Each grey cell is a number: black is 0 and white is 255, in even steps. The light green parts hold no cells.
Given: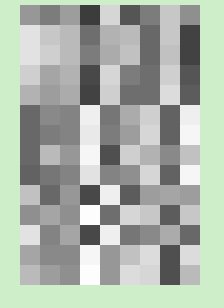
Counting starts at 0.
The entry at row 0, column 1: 124
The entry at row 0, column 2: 157
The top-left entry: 151
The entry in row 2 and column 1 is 207
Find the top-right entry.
143
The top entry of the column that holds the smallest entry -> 60
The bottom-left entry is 186
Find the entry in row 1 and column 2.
186
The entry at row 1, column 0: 226
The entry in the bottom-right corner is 186
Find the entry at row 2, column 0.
226

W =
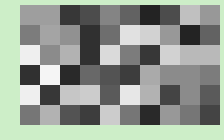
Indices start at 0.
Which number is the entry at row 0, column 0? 158
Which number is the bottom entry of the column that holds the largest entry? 178
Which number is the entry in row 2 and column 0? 239
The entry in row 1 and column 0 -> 124
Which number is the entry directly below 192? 35
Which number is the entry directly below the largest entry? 55
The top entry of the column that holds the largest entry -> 158
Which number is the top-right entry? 152
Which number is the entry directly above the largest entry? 139
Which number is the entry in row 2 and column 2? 178
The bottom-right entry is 68
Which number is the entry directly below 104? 204
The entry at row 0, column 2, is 55
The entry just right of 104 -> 83
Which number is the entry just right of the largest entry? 41

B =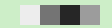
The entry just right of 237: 116
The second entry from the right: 38
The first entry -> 237

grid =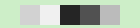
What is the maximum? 240
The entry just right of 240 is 37

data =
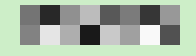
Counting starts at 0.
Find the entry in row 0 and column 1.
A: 40
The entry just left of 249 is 160
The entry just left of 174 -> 229
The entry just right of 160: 249
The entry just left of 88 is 188

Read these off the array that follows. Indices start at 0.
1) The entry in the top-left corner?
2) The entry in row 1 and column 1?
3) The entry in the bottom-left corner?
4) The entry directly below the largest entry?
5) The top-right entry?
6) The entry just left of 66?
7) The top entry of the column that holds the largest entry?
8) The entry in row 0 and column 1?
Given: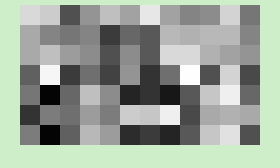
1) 217
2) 132
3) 124
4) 88
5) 118
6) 111
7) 132
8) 204

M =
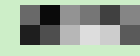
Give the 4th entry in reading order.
118
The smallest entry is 10
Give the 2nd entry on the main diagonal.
78
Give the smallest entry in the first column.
30

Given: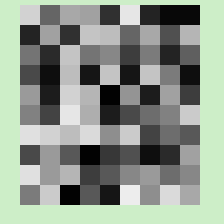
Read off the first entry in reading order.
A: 210
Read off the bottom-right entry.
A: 168
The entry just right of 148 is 28
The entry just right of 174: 28
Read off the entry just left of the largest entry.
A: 21
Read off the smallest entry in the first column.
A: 35
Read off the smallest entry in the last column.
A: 8
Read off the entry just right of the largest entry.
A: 142
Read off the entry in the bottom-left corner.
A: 123
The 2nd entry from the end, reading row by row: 218
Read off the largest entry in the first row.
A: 230
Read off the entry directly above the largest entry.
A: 135
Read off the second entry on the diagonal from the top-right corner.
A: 80
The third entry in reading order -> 168
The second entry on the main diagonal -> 161
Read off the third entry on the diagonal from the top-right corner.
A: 123
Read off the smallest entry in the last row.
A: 2
